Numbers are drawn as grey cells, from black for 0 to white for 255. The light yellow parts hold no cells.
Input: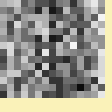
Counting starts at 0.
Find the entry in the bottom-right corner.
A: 231
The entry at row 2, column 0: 176
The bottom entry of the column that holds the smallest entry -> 160
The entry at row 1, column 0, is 133
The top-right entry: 160
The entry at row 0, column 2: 202
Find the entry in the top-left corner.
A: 176
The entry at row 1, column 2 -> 176
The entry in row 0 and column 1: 188
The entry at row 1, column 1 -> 108
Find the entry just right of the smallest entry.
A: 81
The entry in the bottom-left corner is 53
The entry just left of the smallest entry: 68
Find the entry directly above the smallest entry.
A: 93
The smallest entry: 11

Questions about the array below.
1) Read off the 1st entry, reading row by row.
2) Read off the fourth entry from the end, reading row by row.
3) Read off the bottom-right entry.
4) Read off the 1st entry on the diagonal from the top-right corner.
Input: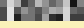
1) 115
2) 32
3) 62
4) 131

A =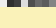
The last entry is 132
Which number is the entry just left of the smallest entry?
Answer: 237
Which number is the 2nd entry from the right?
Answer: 92

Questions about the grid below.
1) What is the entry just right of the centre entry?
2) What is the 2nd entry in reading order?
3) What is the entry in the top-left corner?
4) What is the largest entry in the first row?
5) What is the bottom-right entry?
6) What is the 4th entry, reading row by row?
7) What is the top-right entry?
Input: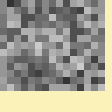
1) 107
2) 52
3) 135
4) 176
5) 188
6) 135
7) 150

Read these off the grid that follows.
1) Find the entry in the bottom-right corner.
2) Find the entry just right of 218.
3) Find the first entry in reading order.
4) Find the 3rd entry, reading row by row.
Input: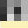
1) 190
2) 107
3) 68
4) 134

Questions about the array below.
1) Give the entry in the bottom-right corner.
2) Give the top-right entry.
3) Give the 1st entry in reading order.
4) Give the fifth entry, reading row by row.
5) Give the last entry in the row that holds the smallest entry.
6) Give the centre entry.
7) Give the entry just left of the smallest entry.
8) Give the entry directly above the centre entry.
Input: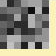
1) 178
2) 101
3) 163
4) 163
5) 31
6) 43
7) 85
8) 56

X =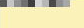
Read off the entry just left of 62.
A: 112
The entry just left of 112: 143

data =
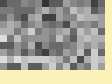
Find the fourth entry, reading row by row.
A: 135
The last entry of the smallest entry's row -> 106
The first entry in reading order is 76
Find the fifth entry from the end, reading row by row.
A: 92
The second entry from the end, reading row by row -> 205
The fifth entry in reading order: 122
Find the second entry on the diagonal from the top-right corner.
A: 92
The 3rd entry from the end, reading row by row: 122
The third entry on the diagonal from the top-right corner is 175
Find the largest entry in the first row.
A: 159
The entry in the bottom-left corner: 147
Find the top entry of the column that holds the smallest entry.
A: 51
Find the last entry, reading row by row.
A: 159
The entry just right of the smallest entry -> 92
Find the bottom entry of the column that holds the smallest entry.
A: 159
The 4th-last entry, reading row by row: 147
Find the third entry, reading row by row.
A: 106
